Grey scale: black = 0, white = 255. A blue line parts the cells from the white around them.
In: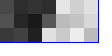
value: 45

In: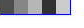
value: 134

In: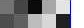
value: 69

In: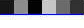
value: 140

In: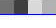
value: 63

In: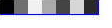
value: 111

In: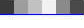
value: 157

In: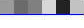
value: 107
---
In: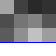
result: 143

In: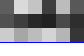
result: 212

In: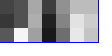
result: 110

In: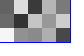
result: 138

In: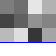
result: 222

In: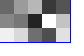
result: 111
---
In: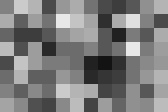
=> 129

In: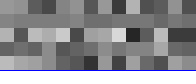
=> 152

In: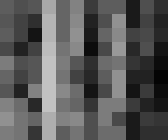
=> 93

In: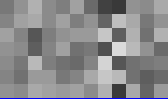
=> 120

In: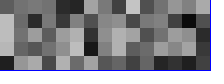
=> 93
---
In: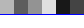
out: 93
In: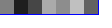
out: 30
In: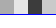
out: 230
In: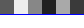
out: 238
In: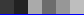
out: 34
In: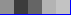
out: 60
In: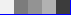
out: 124
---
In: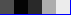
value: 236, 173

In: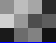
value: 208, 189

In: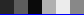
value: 236, 176

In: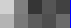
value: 209, 180

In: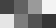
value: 243, 229

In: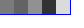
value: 219, 145

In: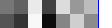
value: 248, 234

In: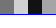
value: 209, 165
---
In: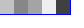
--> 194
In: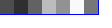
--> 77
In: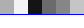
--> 175
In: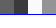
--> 97
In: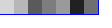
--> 214
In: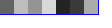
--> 100
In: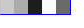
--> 201
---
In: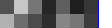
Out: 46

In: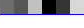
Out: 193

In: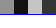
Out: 146

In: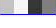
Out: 195

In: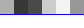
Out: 74

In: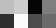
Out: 46
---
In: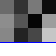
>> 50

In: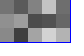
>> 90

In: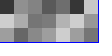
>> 144

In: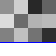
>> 207

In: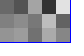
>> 83

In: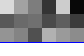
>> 162

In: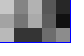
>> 132
